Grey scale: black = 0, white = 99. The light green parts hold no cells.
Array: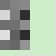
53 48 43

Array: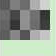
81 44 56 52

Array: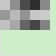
53 77 39

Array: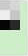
83 92

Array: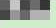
21 69

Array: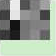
62 53 45 11

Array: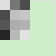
30 75 33
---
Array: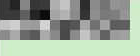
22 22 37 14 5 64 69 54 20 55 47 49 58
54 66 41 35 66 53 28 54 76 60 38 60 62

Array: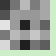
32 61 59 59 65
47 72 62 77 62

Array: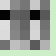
1 37 35 2 34
85 52 42 83 47

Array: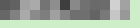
40 50 66 54 49 62 51 43 43 39 47 77 59

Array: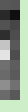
16 6
18 30
88 30
41 35
41 34

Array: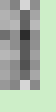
69 64 40 64
43 56 17 55
71 67 35 62
65 56 42 65

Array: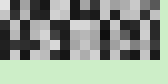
76 19 71 14 13 81 76 9 15 10 77 11 73 75 18 75
11 71 14 71 82 25 11 68 71 65 6 68 36 10 80 16
11 79 8 78 73 18 8 78 67 81 13 76 19 9 76 10

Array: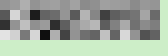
34 83 60 11 39 42 58 35 70 52 25 37 42 45 64 41
88 81 47 83 6 68 26 57 43 39 75 39 84 57 32 38
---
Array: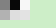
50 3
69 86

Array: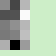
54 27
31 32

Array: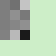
49 44
49 56

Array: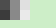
30 54
23 53

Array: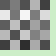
35 48
90 46

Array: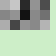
68 77
52 57

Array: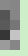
53 52
33 52

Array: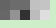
39 42
40 57

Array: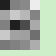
12 50
64 78
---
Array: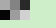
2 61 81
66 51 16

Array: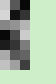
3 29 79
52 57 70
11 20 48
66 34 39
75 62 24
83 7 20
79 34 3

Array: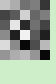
54 12 94 35 12
26 35 81 40 49
58 67 72 58 3
76 67 44 49 21
35 89 16 44 26
85 54 3 30 72

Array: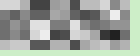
73 78 78 34 34 69 69 30 65 73 78 61 69
83 83 69 26 26 61 65 30 73 73 83 53 73
48 38 53 38 38 65 61 38 30 34 61 92 53
43 57 48 87 87 48 48 87 53 43 48 57 57
43 53 43 83 92 26 30 83 78 65 21 13 43

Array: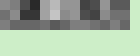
49 40 40 40 44 35 40 49 49 44 40 49 40
54 49 30 16 63 72 58 58 26 30 58 35 35
44 54 21 21 63 76 54 58 30 26 54 44 44

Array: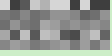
65 34 74 34 74 69 34 29 61 74 39
52 61 57 47 52 57 61 47 61 47 61
47 43 52 43 47 57 57 52 39 43 57
43 57 47 43 65 61 52 57 52 57 52
83 24 34 78 69 83 83 24 83 24 24

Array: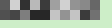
31 27 49 15 15 76 57 76 23 44
35 81 19 72 23 62 81 57 53 40

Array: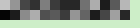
2 11 54 67 31 35 23 58 39 11 27 62 15
76 58 27 19 49 23 15 15 44 67 11 35 71

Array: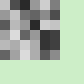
39 63 85 67 35 54
72 67 80 67 20 25
35 72 59 16 80 76
59 76 44 39 54 30
63 85 39 59 20 25
76 30 16 59 80 49
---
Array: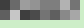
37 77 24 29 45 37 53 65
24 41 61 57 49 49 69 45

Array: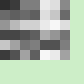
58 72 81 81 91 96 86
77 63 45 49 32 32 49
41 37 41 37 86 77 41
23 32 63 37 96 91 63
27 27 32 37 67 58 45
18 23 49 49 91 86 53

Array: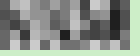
40 79 44 79 40 75 44 44 53 79 53 75 44
36 67 75 57 48 62 48 62 26 79 67 22 36
40 62 22 71 62 57 12 62 31 26 31 17 48
31 36 67 57 57 40 48 71 31 53 57 12 31
36 26 40 67 57 36 44 75 53 26 36 12 31

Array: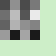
43 73 33 91
38 69 56 51
29 56 29 47
60 10 64 10

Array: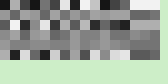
35 94 17 54 89 22 68 35 72 17 40 22 13 68 68 68
8 68 26 8 45 26 89 13 94 76 8 26 40 94 94 94
54 63 40 59 63 40 45 59 50 50 59 45 45 54 50 45
59 50 50 54 54 50 50 59 50 54 59 54 50 45 45 45
59 40 63 59 40 63 45 59 50 63 59 63 63 40 40 45
68 13 85 40 13 80 35 63 31 85 54 85 89 35 35 40

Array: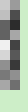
38 65
79 60
47 56
65 43
83 34
74 30
93 26
56 22
38 17

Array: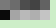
4 64 72 68 76
47 42 30 26 38

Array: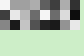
24 90 72 42 95 42 85 5
95 62 62 67 37 24 67 19
52 10 76 32 14 10 57 90
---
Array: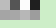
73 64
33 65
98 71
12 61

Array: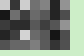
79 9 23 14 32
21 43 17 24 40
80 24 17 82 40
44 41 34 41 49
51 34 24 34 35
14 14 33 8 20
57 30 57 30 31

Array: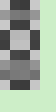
78 59 78 26 24 77 57 43 77
25 47 25 71 74 27 48 47 24
23 45 24 72 75 25 47 48 23
78 58 77 26 25 77 57 44 77

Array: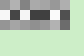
59 96 58
69 27 64
51 95 60
66 25 56
64 25 59
59 97 69
68 31 42

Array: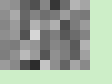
59 55 52 55 50 49 60
56 66 60 59 48 56 53
38 40 38 32 61 72 30
31 51 69 83 58 60 17
52 43 56 41 41 33 76
21 47 68 49 52 56 55
42 61 30 34 48 49 39
70 49 48 42 35 37 64
64 47 60 51 69 62 53

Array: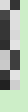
85 27 20 21 18 77 78 21 13
20 87 86 84 88 25 24 88 80

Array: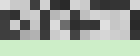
86 23 24 24
78 19 80 25
78 77 23 66
24 80 77 69
81 21 21 23
19 71 85 79
16 78 42 84
82 22 18 26
79 74 22 72
22 82 20 81
19 80 87 83
20 77 77 80
20 82 80 78
83 18 16 20
